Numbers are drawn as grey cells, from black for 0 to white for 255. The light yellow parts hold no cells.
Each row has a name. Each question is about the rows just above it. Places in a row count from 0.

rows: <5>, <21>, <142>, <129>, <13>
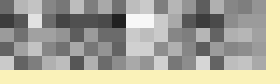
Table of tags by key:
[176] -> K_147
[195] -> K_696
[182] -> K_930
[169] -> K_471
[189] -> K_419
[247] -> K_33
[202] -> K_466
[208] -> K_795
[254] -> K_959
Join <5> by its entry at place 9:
K_419
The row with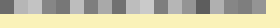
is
<5>

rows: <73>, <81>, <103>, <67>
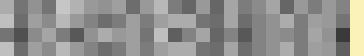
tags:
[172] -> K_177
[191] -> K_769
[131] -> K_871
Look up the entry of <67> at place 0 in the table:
K_769
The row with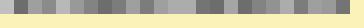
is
<81>

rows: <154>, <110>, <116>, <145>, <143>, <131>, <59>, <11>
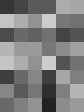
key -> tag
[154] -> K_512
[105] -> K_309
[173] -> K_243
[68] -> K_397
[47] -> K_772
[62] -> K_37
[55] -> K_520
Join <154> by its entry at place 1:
K_397
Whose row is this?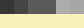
<154>
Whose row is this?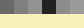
<11>
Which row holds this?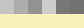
<110>

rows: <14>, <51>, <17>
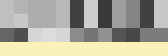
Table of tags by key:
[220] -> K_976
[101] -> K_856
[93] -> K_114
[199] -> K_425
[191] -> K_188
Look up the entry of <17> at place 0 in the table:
K_856
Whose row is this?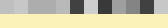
<51>
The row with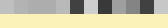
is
<14>

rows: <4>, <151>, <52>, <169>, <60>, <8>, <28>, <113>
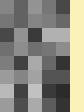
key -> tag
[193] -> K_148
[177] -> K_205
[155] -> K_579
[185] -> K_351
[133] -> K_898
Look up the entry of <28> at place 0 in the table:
K_351
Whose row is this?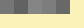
<151>

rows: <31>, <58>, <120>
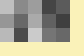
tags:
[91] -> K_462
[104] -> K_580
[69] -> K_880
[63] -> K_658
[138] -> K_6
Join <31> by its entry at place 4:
K_462
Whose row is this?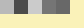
<120>

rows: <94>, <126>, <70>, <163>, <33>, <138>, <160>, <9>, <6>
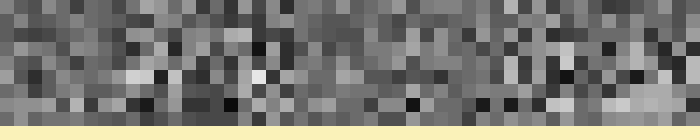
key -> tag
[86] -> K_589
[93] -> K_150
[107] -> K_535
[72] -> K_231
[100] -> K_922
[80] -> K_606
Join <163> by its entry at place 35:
K_535
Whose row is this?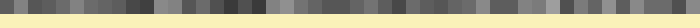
<126>
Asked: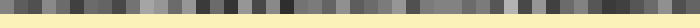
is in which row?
<94>
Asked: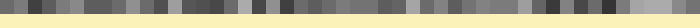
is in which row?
<160>
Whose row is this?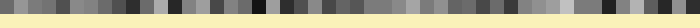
<163>

